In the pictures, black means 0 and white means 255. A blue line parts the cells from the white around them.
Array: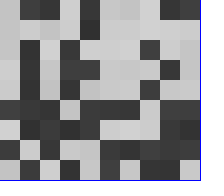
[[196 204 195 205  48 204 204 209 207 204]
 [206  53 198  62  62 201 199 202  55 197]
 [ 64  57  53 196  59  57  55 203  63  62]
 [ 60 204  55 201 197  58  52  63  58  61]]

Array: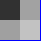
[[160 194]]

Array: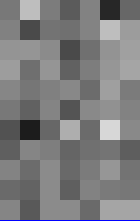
[[129  74 115 112 131 190 156]
 [157 111 149  97 125 150 165]
 [120  97 132  84 137 145 130]
 [ 95 133 126 101 112 116  94]
 [106  99 139  95 130 122 119]]

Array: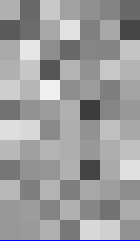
[[ 90 108 168 225 128 167  70]
 [176 198  86 179 146 199 180]
 [114 146 155 175  60 133 152]
 [184 159 179 173 152 174 191]
 [183 127 179 126 167 157 141]
 [151 154 175 120 216 208 145]]

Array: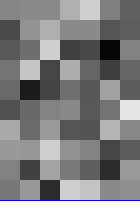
[[ 74 147 174 138 138  84  94]
 [116 197  69 173 101  62 101]
 [ 81 104 131 136  88 114 230]
 [153 150 206 144 131  69  92]
 [119 152  43 206 196 138 143]]

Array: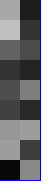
[[192  52]
 [ 52  36]
 [ 65  40]
 [157  60]]

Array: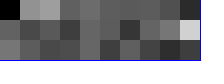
[[ 98  73  89  62 101  92  54 100 118 209]]

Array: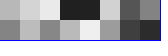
[[132 188 135 186 239 156  63  44]]

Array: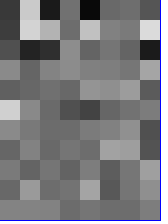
[[ 61 211 179 109 193 129 122 219]
 [138 101 131 140 128 126 118 165]
 [208 137 106  80  67 102 114 124]
 [102 130 105 117 109 162 158  83]
 [104 154 109 115 164  88 117 143]]
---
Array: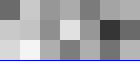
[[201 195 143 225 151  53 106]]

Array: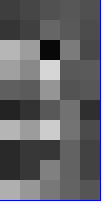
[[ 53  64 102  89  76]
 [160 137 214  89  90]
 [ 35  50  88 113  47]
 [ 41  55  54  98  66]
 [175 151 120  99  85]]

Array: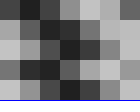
[[167  93  36  48 116 183 189]
 [117  46  35  92 167 195 153]]

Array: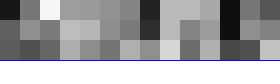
[[ 96 143 123 189 182 142 123  46 185 132 156  15 143 130]]

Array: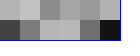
[[ 67 124 182 184 112  19]]

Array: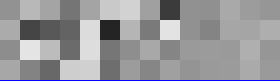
[[171  69  88  99 220  36 181 122 227 145 132 166 165 174]
 [167 131 104 206 208 110 156 134 160 148 154 155 170 154]]
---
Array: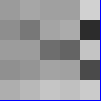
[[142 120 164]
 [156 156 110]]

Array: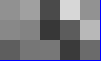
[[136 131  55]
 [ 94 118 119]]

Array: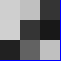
[[208  52  24]
 [ 33  98 192]]

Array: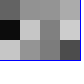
[[ 12 198 128]
 [198 148 124]]

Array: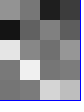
[[ 20  97 128]
 [229 135 112]]

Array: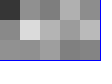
[[137 219 180]
 [145 144 158]]

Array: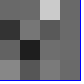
[[ 51 118  89]
 [ 98  30 110]]

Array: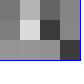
[[126 219  59]
 [149 150 145]]
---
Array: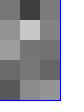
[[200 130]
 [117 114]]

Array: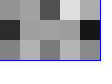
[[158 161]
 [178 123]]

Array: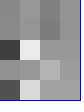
[[148 125]
 [234 153]]

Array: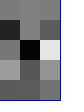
[[128  92]
 [  4 229]]

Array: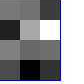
[[168 254]
 [104 112]]

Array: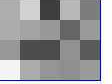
[[164 153]
 [ 78  75]]

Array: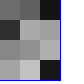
[[170 160]
 [145 175]]
